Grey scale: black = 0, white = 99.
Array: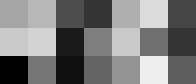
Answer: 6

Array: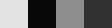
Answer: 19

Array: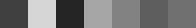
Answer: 25

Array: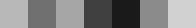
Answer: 25

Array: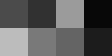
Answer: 11

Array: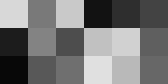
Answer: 7

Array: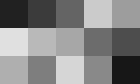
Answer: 13

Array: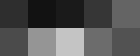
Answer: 10

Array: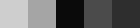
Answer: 18

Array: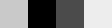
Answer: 29
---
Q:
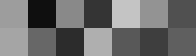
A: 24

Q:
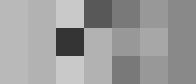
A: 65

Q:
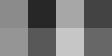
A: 77

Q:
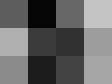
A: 19

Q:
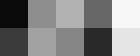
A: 16

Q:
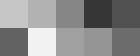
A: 58

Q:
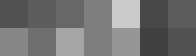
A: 25

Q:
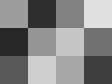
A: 77

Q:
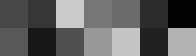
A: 13
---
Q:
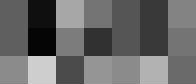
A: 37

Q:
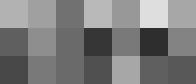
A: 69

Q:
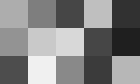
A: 67

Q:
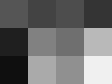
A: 33

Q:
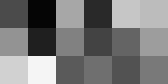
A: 29

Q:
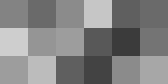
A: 51

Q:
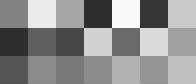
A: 51

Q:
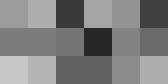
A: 60

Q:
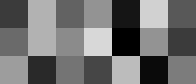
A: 23

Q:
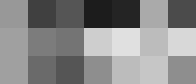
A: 59
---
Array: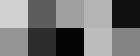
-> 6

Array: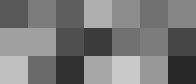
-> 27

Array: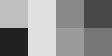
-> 28

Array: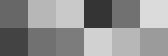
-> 85

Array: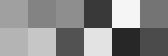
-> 45

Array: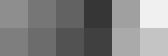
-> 93

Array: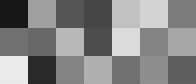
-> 65
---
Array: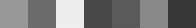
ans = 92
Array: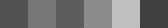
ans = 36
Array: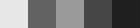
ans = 60
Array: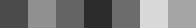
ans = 39
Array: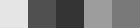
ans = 20
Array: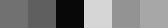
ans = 3
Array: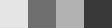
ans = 69
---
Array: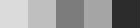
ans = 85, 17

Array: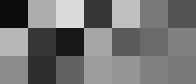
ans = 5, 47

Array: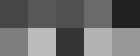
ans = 27, 59

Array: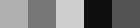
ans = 68, 32

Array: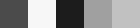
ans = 29, 75

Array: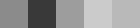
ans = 54, 72

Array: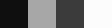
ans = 6, 98
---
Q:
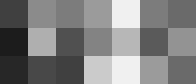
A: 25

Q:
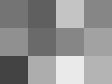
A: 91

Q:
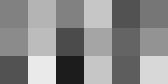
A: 11

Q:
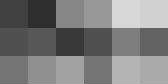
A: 63

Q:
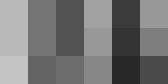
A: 42

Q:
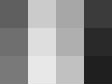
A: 75

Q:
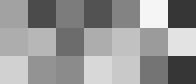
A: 54

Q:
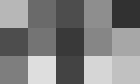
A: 26

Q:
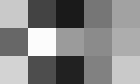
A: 13
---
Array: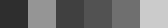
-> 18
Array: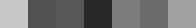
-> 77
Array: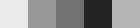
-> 91
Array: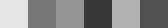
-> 89
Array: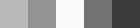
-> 72
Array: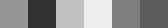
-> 58
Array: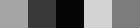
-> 64
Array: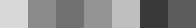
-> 84
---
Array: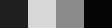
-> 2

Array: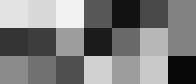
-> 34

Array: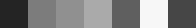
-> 66

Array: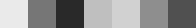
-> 74

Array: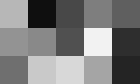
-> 49

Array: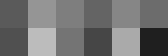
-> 39

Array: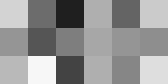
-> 68

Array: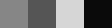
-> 4
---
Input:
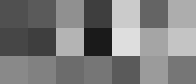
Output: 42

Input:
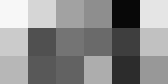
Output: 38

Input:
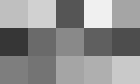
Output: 64

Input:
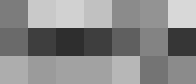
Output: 63

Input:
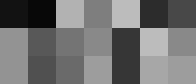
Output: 41

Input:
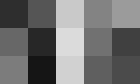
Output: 81

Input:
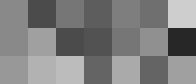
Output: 73
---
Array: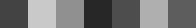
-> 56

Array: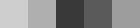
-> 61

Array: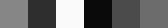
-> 42

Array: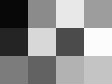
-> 84

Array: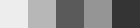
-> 58

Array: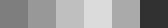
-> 66

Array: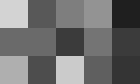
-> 68

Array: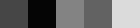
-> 38

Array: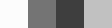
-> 45
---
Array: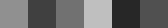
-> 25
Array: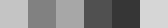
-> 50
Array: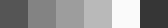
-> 51
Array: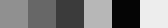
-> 40
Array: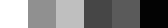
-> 56
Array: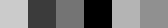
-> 23
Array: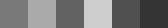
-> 66
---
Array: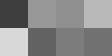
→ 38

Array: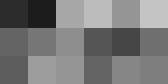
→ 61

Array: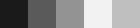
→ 35

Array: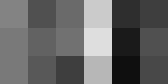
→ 34

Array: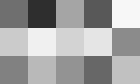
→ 72

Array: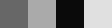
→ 66

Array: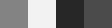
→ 94

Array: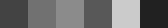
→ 44

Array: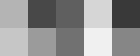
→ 60

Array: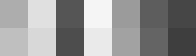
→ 84
